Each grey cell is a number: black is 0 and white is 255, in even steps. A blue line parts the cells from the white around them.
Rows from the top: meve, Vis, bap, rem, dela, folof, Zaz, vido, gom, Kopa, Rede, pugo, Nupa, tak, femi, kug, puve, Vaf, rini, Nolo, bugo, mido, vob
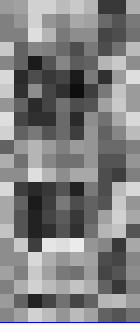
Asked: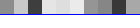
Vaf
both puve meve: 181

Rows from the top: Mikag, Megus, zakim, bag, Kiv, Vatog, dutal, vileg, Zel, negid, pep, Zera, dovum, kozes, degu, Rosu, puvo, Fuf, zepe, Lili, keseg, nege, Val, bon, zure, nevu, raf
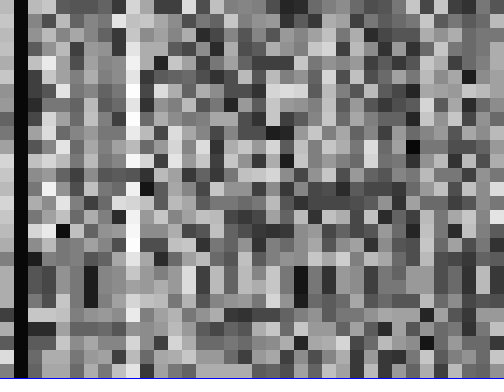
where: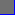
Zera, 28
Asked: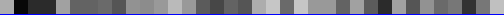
bon
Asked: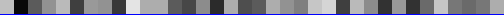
bag
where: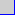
zepe, 25
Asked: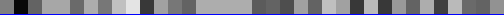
raf
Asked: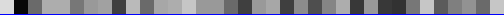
nevu

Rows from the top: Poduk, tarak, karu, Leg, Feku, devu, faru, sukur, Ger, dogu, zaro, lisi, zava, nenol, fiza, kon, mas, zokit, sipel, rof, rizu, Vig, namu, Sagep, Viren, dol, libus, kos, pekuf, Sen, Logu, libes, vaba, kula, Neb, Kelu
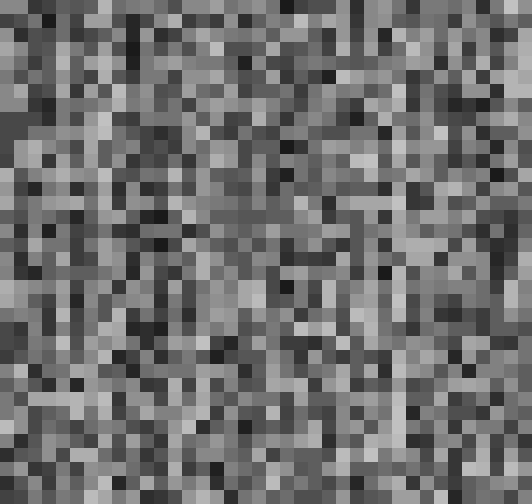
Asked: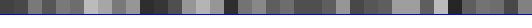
Kelu
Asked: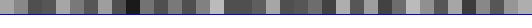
Leg
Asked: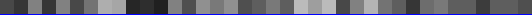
Sagep
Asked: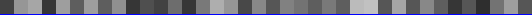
lisi
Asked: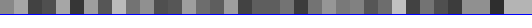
faru
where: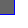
mas, 38

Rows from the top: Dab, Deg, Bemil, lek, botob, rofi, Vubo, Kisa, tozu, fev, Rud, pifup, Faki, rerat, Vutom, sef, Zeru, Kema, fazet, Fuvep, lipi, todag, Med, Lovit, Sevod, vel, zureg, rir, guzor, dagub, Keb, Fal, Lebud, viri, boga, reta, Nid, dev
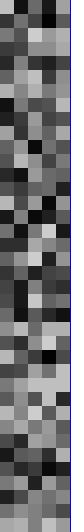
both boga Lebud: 98
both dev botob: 128
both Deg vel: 3
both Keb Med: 90
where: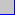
todag, 3
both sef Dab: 24

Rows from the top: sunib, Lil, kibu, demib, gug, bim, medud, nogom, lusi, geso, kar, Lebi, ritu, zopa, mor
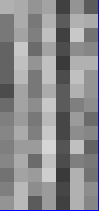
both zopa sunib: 177
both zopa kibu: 127
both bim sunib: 148
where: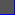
kar, 5
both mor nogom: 91

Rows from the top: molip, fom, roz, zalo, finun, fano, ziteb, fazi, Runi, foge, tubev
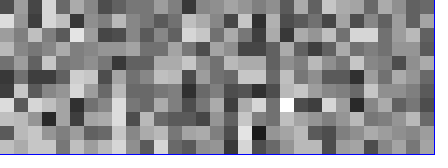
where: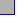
fom, 20
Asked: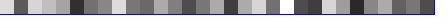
fazi
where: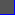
ziteb, 18
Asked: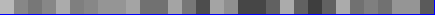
zalo
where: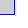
fano, 6
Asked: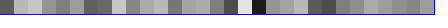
foge

